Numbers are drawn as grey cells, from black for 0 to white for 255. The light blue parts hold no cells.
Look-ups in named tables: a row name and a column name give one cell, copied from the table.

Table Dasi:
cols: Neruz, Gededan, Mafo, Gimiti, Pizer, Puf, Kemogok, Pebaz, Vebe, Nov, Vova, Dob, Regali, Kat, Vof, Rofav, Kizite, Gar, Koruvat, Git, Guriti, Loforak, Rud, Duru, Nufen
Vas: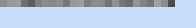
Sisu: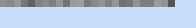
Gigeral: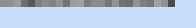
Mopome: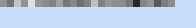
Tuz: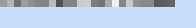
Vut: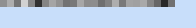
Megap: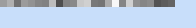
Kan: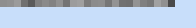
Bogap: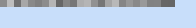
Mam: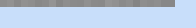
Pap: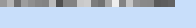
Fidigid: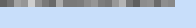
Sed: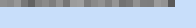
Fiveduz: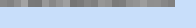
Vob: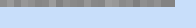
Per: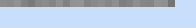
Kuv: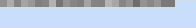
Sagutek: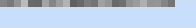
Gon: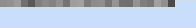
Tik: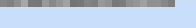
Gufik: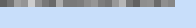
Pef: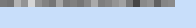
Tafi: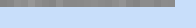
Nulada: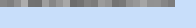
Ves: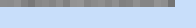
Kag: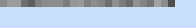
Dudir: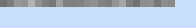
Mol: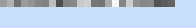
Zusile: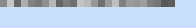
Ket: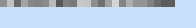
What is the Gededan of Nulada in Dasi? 127
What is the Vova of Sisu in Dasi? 156
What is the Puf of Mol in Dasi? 134
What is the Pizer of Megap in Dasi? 146
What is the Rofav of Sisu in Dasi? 128
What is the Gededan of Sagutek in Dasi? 121
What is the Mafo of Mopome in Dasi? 196
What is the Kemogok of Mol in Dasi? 128
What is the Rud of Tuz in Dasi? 88
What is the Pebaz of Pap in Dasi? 187

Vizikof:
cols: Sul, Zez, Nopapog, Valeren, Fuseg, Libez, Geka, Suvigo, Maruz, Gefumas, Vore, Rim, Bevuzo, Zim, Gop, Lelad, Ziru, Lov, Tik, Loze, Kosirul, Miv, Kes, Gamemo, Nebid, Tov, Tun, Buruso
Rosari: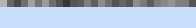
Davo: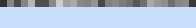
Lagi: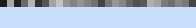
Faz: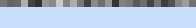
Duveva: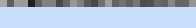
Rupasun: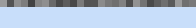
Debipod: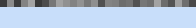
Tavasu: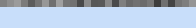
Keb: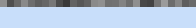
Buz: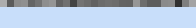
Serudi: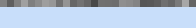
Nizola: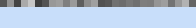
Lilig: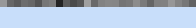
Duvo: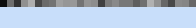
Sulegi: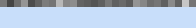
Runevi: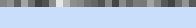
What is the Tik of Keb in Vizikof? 110
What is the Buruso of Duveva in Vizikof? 148
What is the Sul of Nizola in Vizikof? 86
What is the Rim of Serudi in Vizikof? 114
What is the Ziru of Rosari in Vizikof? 83
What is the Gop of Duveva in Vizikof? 112
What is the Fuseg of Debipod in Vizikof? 164
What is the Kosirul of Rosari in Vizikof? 122
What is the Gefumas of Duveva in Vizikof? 104
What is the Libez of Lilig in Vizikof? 84
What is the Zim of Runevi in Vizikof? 102
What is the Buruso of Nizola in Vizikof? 100
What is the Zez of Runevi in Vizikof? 145
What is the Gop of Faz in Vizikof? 109
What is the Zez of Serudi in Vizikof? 95
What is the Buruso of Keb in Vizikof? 106
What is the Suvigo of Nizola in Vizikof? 152
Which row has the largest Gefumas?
Runevi

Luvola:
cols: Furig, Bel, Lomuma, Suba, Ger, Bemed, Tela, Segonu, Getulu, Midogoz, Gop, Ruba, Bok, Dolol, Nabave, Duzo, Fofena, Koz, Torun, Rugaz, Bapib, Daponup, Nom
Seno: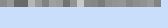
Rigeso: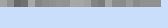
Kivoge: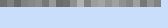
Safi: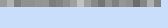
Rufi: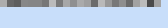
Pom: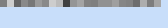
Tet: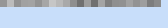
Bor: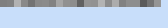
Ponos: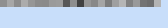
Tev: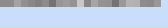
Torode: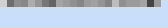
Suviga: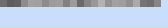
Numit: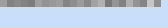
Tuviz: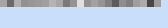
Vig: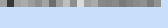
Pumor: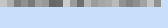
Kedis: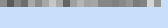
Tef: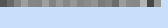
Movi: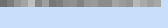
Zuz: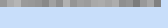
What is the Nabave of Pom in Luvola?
145
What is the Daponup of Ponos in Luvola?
109
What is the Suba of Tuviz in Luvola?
145
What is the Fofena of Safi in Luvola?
128
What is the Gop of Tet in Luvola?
142
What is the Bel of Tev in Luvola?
140
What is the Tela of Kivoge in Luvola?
120
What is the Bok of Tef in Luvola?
139
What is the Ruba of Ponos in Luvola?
65
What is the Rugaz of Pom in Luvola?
109
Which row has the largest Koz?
Ponos

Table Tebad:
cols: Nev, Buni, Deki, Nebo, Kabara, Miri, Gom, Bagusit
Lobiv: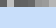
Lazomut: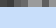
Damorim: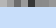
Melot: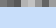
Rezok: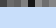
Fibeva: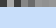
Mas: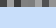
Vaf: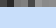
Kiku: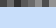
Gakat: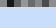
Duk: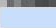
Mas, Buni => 161
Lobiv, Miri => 150
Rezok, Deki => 97
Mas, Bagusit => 147
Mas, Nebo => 128
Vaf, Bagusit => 141
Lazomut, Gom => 95
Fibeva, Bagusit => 150
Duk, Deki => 136
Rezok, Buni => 107
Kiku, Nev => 70
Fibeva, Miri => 150
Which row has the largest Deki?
Duk

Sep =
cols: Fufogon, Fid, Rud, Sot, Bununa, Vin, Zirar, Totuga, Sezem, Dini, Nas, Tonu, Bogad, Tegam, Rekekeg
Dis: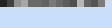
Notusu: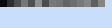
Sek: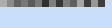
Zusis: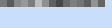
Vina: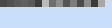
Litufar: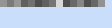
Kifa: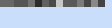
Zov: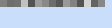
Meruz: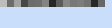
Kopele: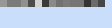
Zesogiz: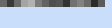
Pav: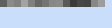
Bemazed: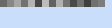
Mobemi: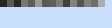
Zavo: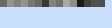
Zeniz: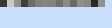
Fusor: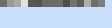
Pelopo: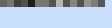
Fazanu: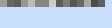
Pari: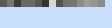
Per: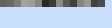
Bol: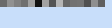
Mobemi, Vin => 154
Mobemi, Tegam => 109
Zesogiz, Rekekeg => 90
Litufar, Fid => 122
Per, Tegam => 67
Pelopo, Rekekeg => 85
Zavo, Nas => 141
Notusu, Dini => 100
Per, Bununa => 156
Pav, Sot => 163
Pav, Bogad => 68

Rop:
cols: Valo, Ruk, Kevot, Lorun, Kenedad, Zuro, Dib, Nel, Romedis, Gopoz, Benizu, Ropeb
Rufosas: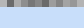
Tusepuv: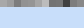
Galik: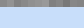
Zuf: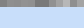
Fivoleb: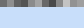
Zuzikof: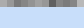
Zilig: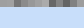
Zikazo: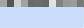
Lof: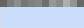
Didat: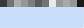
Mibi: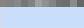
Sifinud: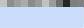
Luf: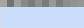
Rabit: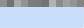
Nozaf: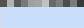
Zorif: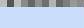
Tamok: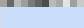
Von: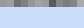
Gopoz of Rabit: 159
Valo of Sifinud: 195
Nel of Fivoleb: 73
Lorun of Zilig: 139
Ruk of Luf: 115
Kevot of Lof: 141
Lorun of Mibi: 119
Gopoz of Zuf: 183
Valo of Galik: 138
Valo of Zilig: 159
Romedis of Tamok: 168
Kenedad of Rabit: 124
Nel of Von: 91
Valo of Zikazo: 163
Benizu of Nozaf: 122
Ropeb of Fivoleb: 159
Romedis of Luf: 124
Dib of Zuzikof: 151
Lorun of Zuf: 146
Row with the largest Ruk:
Nozaf

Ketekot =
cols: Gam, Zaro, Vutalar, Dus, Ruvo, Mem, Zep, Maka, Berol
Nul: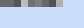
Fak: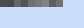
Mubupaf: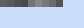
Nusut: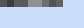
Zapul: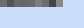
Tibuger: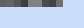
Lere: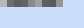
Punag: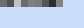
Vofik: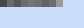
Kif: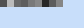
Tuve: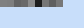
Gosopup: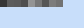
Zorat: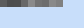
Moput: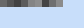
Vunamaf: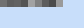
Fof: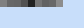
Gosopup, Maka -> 124
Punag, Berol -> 130
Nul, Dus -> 188
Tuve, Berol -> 119
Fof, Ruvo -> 34
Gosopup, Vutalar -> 90

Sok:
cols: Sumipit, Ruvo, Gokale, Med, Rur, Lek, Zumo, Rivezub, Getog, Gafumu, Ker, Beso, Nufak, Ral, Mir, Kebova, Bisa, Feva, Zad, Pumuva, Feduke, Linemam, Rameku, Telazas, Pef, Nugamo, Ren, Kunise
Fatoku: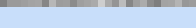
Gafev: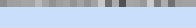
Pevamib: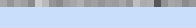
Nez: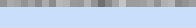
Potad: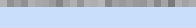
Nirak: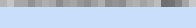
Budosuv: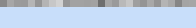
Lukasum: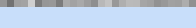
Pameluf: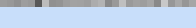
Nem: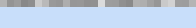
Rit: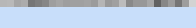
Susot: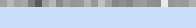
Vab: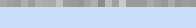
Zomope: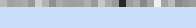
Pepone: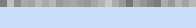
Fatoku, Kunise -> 156
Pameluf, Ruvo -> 152
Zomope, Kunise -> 156
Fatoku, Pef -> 165
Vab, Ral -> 174
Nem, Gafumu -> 173
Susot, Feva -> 144
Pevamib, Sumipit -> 168
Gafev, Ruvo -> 159
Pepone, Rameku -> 124
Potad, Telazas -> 164
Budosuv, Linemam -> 168
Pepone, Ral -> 165
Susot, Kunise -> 175
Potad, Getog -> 133
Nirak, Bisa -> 147
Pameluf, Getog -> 147
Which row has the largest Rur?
Lukasum

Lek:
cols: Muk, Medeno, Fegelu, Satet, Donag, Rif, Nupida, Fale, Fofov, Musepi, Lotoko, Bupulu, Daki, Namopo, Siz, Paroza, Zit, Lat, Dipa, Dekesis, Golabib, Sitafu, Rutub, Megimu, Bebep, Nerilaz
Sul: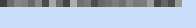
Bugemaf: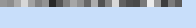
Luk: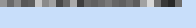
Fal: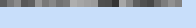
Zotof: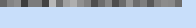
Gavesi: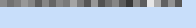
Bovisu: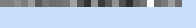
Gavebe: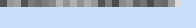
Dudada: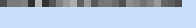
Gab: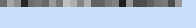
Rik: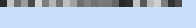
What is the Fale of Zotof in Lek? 184
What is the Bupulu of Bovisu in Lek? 86
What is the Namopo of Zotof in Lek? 78
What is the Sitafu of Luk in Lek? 216
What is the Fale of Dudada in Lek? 86
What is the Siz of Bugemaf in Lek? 82
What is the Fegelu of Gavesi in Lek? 126
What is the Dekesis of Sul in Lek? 121
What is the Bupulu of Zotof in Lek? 145
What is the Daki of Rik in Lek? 129
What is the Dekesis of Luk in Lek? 92
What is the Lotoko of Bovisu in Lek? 162

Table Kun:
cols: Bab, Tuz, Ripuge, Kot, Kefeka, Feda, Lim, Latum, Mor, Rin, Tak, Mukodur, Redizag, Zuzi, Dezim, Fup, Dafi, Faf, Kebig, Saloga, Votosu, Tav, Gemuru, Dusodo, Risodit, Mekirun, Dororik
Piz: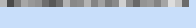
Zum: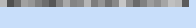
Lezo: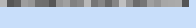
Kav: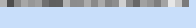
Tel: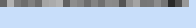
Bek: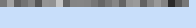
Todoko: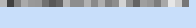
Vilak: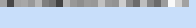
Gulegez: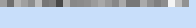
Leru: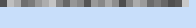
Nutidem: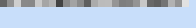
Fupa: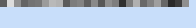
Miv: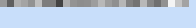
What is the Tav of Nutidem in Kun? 104
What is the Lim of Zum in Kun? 109
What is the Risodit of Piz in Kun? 221
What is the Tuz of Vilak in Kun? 71
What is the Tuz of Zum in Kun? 80
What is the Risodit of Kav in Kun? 230
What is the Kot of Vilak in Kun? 168
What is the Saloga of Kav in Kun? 103
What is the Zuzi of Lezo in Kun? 118
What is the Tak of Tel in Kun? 141
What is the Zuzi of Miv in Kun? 157
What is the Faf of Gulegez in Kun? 169
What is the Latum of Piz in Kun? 88
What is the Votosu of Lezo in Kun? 118
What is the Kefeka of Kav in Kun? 151
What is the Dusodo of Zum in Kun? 165
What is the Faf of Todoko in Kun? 211

